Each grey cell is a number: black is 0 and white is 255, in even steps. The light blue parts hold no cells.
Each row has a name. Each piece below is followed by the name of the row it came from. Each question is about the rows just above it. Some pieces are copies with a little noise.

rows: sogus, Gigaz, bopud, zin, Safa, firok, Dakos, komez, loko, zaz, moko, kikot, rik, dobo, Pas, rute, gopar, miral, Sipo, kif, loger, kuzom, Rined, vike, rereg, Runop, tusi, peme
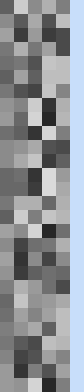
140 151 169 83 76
moko
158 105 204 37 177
loko
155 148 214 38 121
peme
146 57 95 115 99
kif
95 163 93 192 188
firok

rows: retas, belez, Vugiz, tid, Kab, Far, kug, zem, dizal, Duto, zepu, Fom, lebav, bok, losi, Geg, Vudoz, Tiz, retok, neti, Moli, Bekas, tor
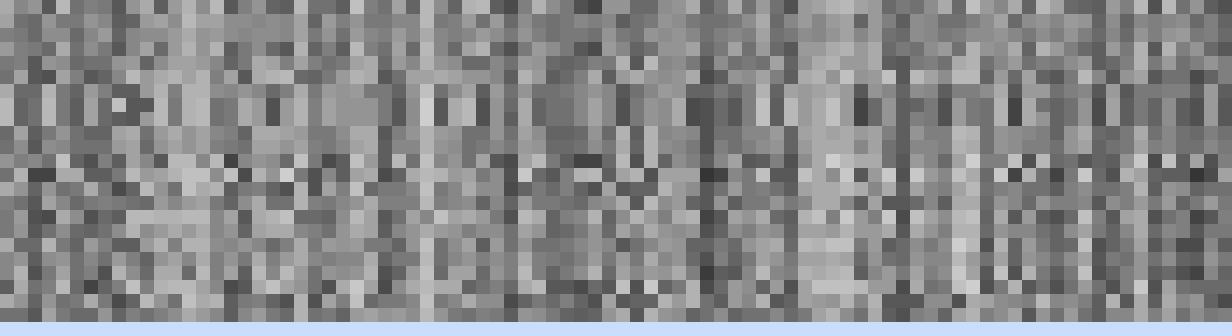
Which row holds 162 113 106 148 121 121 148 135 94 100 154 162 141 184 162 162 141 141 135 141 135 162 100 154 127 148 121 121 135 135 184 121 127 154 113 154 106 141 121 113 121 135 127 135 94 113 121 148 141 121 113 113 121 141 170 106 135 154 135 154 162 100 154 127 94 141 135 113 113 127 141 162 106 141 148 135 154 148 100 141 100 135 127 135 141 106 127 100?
belez
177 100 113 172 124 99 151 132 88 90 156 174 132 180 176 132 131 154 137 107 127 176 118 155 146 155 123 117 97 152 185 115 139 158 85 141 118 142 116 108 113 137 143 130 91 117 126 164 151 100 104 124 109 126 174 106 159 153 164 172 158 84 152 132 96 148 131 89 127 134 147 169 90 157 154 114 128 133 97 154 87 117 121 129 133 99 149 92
kug
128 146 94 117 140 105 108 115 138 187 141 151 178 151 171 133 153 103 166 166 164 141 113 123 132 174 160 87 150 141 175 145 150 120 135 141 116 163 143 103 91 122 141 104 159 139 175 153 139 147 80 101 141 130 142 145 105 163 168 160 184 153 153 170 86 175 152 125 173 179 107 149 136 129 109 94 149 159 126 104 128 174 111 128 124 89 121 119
Vudoz
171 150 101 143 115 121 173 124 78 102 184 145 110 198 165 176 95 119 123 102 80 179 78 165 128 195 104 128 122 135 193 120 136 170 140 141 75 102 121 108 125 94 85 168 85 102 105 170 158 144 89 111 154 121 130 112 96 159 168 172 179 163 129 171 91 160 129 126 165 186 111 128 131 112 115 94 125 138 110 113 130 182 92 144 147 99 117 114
bok
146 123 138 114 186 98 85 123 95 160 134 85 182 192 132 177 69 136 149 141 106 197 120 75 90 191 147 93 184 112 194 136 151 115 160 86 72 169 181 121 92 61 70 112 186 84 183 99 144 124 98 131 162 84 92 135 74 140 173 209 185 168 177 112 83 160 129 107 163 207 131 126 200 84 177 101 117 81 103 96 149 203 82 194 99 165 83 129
Fom

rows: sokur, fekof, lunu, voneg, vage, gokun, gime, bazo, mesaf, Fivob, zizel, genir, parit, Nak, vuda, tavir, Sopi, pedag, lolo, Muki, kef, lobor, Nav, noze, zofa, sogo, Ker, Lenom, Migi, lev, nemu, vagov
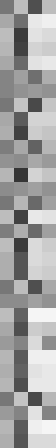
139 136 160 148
lobor
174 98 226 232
Ker
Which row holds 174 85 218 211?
lolo
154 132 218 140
zofa

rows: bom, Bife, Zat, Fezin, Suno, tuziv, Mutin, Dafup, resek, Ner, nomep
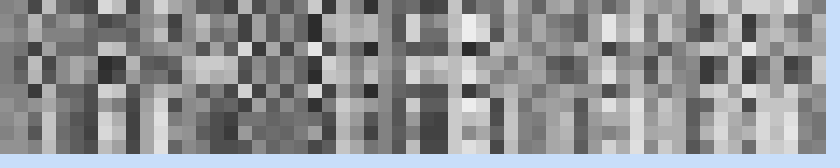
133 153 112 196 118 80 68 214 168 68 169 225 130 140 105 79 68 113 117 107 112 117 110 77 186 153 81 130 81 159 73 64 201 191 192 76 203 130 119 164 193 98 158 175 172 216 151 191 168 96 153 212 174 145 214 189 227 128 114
resek
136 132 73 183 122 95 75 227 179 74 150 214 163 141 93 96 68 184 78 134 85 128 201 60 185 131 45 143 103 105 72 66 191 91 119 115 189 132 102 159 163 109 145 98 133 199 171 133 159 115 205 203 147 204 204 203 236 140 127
bom
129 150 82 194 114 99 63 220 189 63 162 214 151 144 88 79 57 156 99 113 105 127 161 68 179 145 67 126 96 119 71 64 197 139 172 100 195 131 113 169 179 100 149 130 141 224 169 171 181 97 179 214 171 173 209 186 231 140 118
Ner
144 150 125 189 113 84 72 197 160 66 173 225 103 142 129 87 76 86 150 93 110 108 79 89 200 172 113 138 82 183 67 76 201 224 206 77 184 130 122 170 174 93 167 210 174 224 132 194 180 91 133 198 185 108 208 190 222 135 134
nomep
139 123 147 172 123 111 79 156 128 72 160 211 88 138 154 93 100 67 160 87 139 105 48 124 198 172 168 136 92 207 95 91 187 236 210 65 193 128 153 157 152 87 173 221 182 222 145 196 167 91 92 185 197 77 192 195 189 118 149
Dafup

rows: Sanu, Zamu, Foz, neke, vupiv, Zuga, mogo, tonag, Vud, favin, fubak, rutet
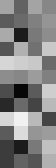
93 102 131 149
Zamu
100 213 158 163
favin
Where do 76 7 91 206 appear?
mogo
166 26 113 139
Foz
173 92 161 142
Sanu

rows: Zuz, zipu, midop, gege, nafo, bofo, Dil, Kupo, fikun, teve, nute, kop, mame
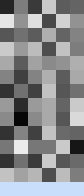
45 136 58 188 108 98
teve
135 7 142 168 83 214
fikun
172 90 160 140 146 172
nafo
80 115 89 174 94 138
midop

